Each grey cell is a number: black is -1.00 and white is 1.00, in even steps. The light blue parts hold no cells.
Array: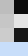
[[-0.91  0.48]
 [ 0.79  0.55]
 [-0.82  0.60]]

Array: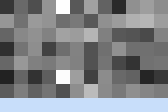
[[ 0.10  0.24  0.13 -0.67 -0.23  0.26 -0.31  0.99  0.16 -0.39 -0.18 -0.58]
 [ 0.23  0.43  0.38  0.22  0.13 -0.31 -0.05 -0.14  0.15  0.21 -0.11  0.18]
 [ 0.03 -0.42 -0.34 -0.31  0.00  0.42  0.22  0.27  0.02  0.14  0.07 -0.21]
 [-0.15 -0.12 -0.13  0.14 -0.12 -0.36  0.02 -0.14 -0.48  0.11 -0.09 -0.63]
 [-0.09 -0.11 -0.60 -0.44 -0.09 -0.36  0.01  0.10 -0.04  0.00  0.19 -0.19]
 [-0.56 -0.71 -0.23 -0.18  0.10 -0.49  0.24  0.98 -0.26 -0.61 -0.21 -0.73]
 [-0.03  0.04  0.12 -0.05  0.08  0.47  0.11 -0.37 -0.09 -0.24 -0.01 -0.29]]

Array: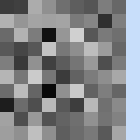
[[-0.19 -0.02 -0.33 -0.26 -0.13  0.13  0.35 -0.50 -0.53]
 [-0.01 -0.63  0.05 -0.04  0.29  0.26  0.29  0.17  0.40]
 [-0.13 -0.04 -0.32  0.63  0.18 -0.87 -0.03  0.40 -0.17]
 [-0.20  0.22  0.48  0.11 -0.06  0.53 -0.32 -0.45 -0.31]
 [-0.04 -0.39  0.20 -0.08 -0.28 -0.50  0.14 -0.55 -0.01]
 [ 0.32  0.11 -0.03 -0.23 -0.54 -0.07  0.59 -0.07  0.42]
 [-0.21 -0.01 -0.23  0.58  0.13 -0.93 -0.21  0.47 -0.15]
 [ 0.08 -0.12  0.44 -0.52 -0.31  0.45 -0.39 -0.15 -0.77]
 [ 0.02 -0.10  0.14 -0.13 -0.22 -0.36  0.20 -0.39  0.27]
 [ 0.30 -0.30 -0.05 -0.15 -0.26  0.12  0.50  0.13  0.24]]

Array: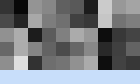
[[ 0.29  0.19  0.59 -0.78 -0.30 -0.25  0.06  0.16 -0.94 -0.59]
 [-0.01 -0.10  0.55 -0.56 -0.49 -0.12 -0.02  0.32 -0.71 -0.42]
 [-0.47 -0.56 -0.90  0.19  0.34  0.00 -0.28 -0.78  0.36  0.14]
 [-0.22 -0.50 -0.68  0.07 -0.19 -0.41 -0.22  0.04  0.35 -0.19]
 [-0.57 -0.48 -0.89  0.34  0.14 -0.09 -0.14 -0.61  0.75  0.11]]

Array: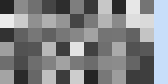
[[-0.09  0.81 -0.69  0.56 -0.56 -0.01 -0.65 -0.46 -0.12  0.09 -0.72]
 [ 0.71  0.74  0.08  0.41 -0.04 -0.46  0.17  0.38  0.13  0.59  0.84]
 [ 0.54 -0.23 -0.08 -0.09  0.28  0.06 -0.07 -0.24 -0.07 -0.24 -0.61]
 [-0.31 -0.36  0.33 -0.13 -0.49  0.78 -0.52  0.44 -0.33 -0.36  0.25]
 [-0.51 -0.21  0.10  0.08 -0.15 -0.05  0.27  0.02 -0.14 -0.41 -0.14]
 [-0.51 -0.53  0.23 -0.06 -0.71  0.61 -0.53  0.50 -0.19 -0.67  0.29]]

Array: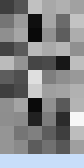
[[ 0.26  0.38  0.32  0.51 -0.34 -0.51]
 [ 0.53 -0.16  0.30 -0.88  0.21 -0.08]
 [ 0.36 -0.27  0.14 -0.93  0.30  0.12]
 [ 0.13  0.43  0.33  0.45 -0.29 -0.48]
 [ 0.49 -0.82 -0.42 -0.46  0.15  0.47]
 [ 0.20  0.11 -0.01  0.75 -0.38 -0.27]
 [ 0.39  0.28  0.25  0.61 -0.42 -0.51]
 [ 0.41 -0.30  0.13 -0.92  0.29  0.12]
 [ 0.94 -0.66 -0.02 -0.74  0.09  0.11]
 [ 0.48 -0.51 -0.27  0.00 -0.08  0.17]
 [ 0.25 -0.32 -0.11 -0.28  0.08  0.17]]

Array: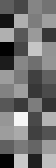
[[-0.10  0.04 -0.44 -0.26]
 [ 0.25 -0.02  0.37 -0.86]
 [-0.58  0.21 -0.31  0.38]
 [ 0.15  0.55 -0.44 -0.99]
 [ 0.17 -0.13  0.06 -0.78]
 [-0.24 -0.50 -0.04  0.23]
 [-0.41 -0.57  0.25  0.02]
 [-0.60 -0.02 -0.54 -0.32]
 [ 0.41 -0.43  0.93  0.18]
 [-0.35 -0.50  0.33  0.23]
 [ 0.22 -0.21 -0.04 -0.25]
 [ 0.50 -0.76  0.58 -0.97]]

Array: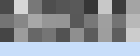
[[ 0.29 -0.53  0.57 -0.58 -0.30 -0.33 -0.39 -0.06  0.68 -0.42]
 [ 0.44 -0.10  0.25 -0.06 -0.31  0.17  0.18  0.32  0.06 -0.09]
 [ 0.60 -0.27  0.24 -0.28  0.12 -0.36 -0.08 -0.19  0.22 -0.46]]

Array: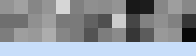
[[ 0.07  0.24  0.06 -0.78 -0.81  0.16  0.10  0.12  0.00  0.68  0.17  0.05
   0.26  0.16]
 [-0.58  0.01  0.13  0.02 -0.45  0.60 -0.38 -0.23 -0.04 -0.05  0.25  0.13
  -0.13 -0.13]
 [-0.94  0.15  0.20 -0.28 -0.58  0.09 -0.02 -0.35 -0.04  0.05  0.36  0.20
   0.24 -0.02]]
